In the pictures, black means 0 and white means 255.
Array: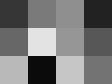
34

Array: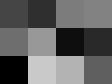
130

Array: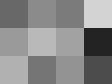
211

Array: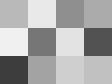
171

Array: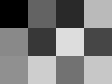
186

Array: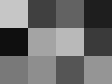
30

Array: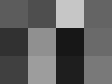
100

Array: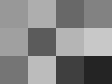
130
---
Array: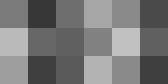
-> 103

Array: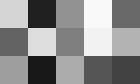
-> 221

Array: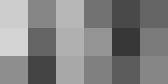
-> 100

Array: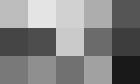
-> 77

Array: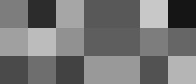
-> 188

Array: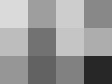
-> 114

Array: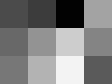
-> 147

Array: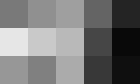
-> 201
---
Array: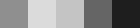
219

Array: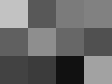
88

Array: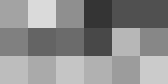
218

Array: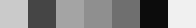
69

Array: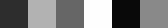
178

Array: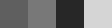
120

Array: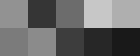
53

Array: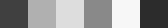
176

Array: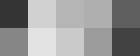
209

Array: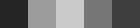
155
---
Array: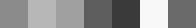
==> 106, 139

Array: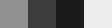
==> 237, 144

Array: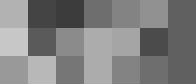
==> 96, 153

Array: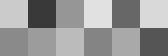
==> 217, 138

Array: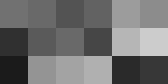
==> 140, 27

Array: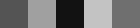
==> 111, 84
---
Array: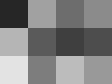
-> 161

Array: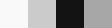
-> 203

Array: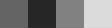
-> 38

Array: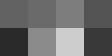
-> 106

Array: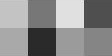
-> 119

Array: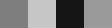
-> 198
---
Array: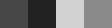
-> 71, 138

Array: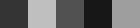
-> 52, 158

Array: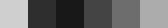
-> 207, 172

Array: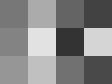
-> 119, 73

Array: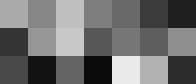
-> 170, 44

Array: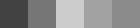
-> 66, 139

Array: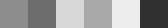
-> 141, 49

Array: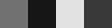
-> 114, 56

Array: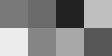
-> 121, 87

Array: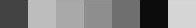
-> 67, 213
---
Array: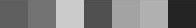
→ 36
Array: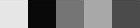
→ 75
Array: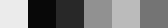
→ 116
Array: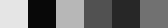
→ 113
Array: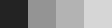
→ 214
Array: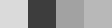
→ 184
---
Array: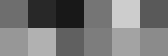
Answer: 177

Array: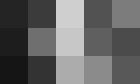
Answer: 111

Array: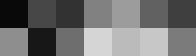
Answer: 23

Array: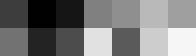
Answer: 35

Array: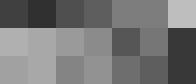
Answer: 168

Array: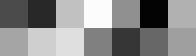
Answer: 207

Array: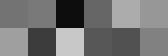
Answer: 60

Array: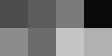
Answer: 108

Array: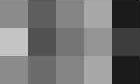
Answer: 82
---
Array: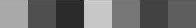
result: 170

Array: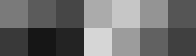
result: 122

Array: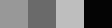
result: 152

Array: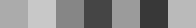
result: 171

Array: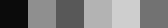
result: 11

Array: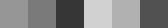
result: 150

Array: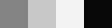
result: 132

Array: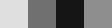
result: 223

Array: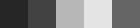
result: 38

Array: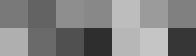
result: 121
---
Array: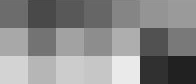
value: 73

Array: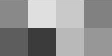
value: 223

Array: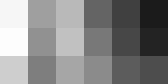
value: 159

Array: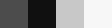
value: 16

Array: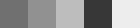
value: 145

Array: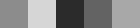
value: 214

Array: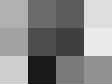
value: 107

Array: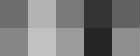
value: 179

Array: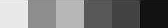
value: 140

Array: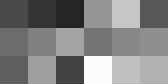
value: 52
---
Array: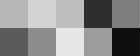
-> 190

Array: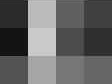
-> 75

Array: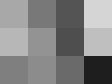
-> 78

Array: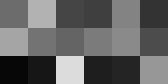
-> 100

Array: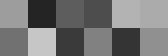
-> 93

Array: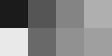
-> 132
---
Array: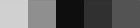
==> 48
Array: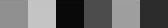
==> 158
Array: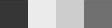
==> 205
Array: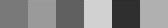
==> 47
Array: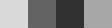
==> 49
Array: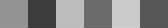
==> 203
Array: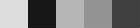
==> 147
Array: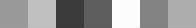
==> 130
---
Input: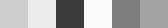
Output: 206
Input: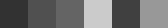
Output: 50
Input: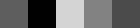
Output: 94
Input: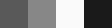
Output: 89
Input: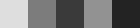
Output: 222
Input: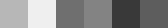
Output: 183
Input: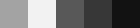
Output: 163
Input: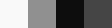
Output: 249
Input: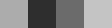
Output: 172
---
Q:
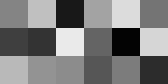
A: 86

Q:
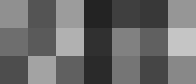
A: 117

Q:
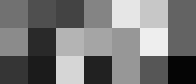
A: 151

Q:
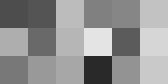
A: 41

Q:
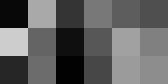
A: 71

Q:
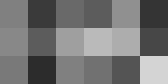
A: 113

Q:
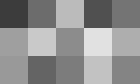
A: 124

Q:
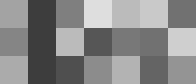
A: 179
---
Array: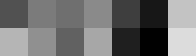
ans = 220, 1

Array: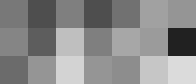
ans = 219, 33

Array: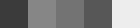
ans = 237, 59

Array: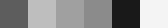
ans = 244, 25

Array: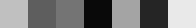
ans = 233, 9

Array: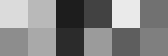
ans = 234, 29

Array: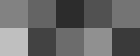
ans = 191, 44

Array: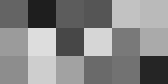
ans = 221, 30
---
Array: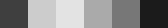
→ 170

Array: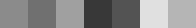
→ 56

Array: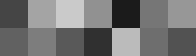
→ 145

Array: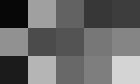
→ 55

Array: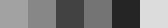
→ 116

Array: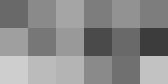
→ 125
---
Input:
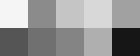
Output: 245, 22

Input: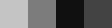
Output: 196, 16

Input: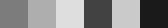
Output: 222, 26

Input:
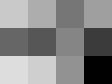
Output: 221, 1

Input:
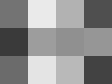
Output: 234, 58

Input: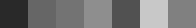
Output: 200, 41
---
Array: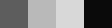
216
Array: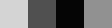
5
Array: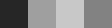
200
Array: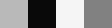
245
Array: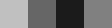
27
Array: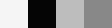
189
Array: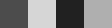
33
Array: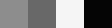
245
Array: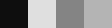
132
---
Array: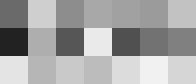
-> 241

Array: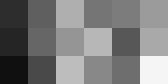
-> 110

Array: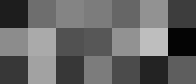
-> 35

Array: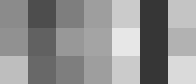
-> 54

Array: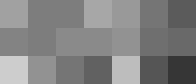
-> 85

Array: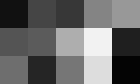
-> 221
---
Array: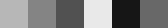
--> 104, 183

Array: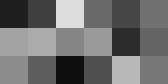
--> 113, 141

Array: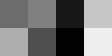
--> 198, 174

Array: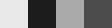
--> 75, 232

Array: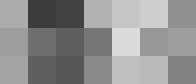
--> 144, 163

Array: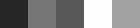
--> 162, 38

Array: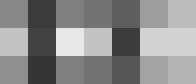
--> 187, 143
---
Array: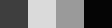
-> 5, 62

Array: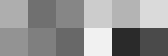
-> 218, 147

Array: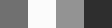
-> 46, 112

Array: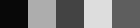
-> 94, 8

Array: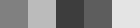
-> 228, 128

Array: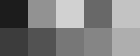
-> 195, 60
